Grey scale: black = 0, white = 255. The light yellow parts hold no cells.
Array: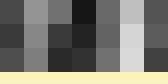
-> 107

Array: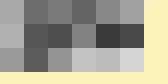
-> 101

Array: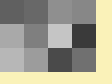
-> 104

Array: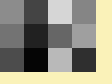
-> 68

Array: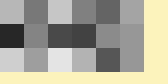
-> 127

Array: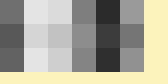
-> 125

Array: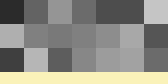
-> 77

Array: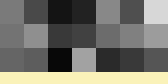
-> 136

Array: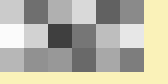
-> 217
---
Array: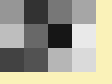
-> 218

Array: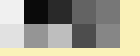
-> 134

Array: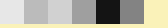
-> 131

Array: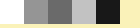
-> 24

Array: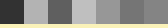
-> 132

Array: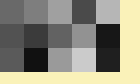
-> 31
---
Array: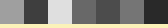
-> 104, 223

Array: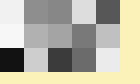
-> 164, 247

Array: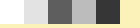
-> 94, 255

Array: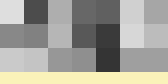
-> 88, 222

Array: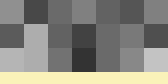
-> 66, 195

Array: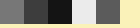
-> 20, 235

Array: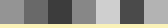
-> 135, 207
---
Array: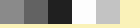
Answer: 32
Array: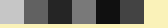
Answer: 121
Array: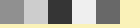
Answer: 53
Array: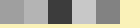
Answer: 60
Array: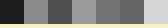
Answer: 116
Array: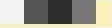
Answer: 85
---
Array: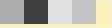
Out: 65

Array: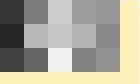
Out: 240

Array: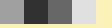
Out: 49

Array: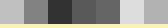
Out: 101

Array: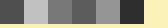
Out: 92

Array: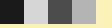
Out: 214

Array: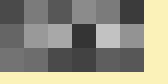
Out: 66

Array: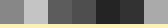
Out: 36

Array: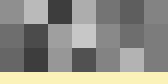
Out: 131
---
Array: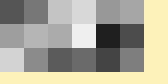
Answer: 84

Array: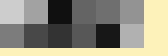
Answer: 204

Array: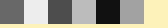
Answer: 104

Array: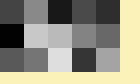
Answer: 68

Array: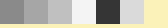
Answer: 138

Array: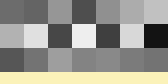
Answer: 108

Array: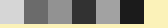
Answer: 214
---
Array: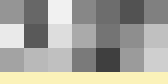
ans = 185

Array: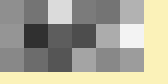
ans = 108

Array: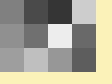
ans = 191

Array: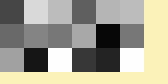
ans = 21

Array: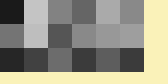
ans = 65

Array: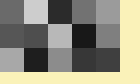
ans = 30

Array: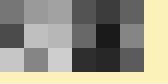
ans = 133

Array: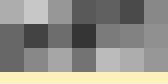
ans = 136
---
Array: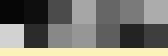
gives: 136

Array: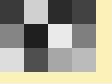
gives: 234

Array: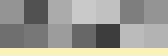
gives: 156

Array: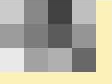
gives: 91

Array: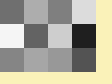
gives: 206

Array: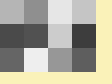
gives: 204

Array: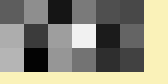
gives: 158
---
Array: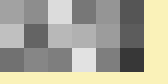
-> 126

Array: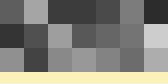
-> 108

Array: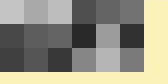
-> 181

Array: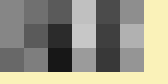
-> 56

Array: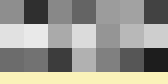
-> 86

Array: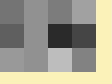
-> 189
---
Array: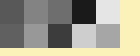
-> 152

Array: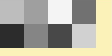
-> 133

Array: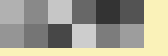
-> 117

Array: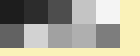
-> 210

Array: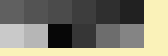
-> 182

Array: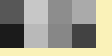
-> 185

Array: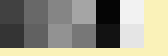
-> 97

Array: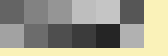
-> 108

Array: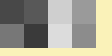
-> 58
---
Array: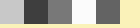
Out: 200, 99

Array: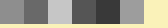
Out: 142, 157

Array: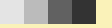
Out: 228, 51

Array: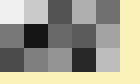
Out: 240, 189

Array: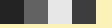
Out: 35, 61

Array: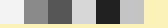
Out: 243, 196

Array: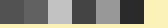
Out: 82, 42
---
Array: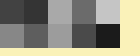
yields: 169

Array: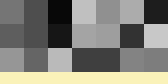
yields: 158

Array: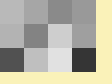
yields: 131

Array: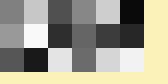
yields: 101

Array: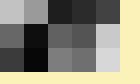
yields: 97

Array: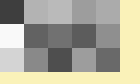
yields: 113

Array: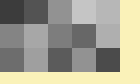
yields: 125
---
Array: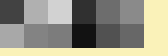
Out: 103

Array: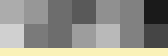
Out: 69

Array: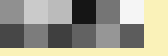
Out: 92

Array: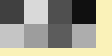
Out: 173

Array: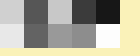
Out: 253

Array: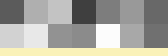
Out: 112

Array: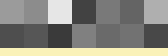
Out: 72
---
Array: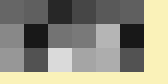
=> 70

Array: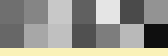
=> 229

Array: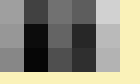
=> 113

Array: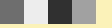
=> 237

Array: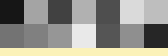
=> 78

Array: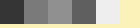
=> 144
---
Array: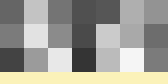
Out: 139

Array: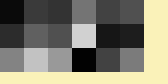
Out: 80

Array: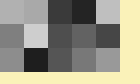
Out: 78

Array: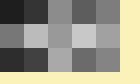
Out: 153

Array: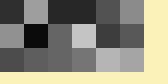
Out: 101

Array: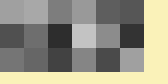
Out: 45

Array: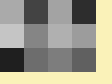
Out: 176

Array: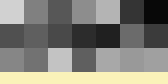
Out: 73
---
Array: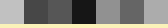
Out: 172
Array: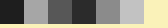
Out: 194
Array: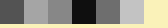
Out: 195
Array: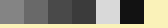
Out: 18
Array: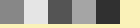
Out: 48
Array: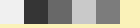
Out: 124
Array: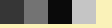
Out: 197
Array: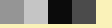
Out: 75
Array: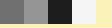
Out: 245
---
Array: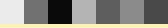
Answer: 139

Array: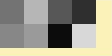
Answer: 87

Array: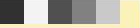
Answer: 129

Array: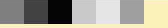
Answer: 229

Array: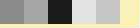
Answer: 225

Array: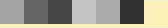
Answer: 171
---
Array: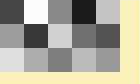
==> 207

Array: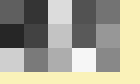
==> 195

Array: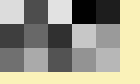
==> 48

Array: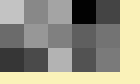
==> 128

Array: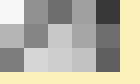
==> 200

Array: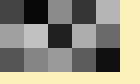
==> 32

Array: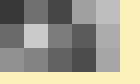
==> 124

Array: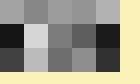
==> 123
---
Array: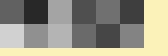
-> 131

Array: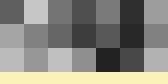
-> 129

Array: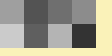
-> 51

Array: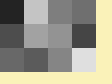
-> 69

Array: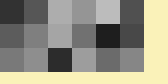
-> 72

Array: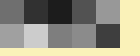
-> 62

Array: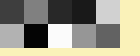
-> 98

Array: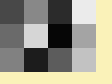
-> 164
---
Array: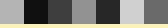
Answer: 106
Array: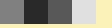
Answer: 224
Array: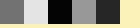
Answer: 38
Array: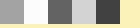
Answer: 65
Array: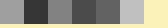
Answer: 192
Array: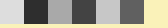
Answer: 96
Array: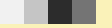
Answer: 116
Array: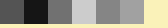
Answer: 161
